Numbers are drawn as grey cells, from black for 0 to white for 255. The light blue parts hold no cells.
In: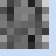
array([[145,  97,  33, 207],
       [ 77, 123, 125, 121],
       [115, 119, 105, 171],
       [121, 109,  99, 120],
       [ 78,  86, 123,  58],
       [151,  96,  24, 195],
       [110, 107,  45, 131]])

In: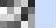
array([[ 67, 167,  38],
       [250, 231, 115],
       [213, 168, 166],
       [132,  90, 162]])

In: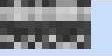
array([[ 52, 173,  55,  51, 147, 148,  61],
       [181, 197, 182, 180, 205, 210, 197],
       [156, 204, 153, 164, 193, 190, 165],
       [ 58,  63,  68,  68,  54,  59,  67],
       [ 69,  49,  65,  60,  56,  46,  64],
       [150,  53, 160,  98,  68,  75,  87],
       [ 55, 195,  47,  88, 165, 167,  87]])

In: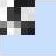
array([[228,  28,  34],
       [248,  38, 228],
       [255,  55, 218],
       [134, 132,  54],
       [ 55, 222,  27]])

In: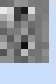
array([[109, 148, 124, 124],
       [233,  63, 218, 122],
       [171,  61, 152, 128],
       [128, 108, 109, 135],
       [101, 123,  94, 137],
       [142, 144, 144, 137],
       [173, 108, 182, 117],
       [ 84,  91, 115, 141],
       [143, 103, 133, 133]])

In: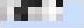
array([[205, 209,  40, 214,  27],
       [193,  53, 218, 234, 235],
       [182,  74, 195, 219, 202]])

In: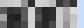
array([[197, 208,  44, 205,  57,  51],
       [ 88,  57, 208,  36, 201, 218],
       [166,  31, 211,  37, 205, 195],
       [112,  50, 210,  41, 204, 201]])

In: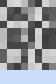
array([[ 69, 216, 104, 211],
       [206,  63, 157,  86],
       [200,  86, 172,  73],
       [ 69, 197,  82, 208],
       [187,  81,  69,  70],
       [186,  95,  69,  61],
       [194,  70, 122,  65],
       [ 95, 203, 213, 204],
       [ 95, 190, 214, 199],
       [210,  62, 200,  71]])
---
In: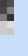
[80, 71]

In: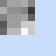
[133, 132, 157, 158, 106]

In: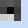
[ 74,   8, 202]

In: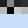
[ 47, 202]

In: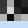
[39, 39, 15]

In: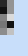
[147,  17]

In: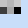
[203, 168]

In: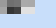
[169, 225]
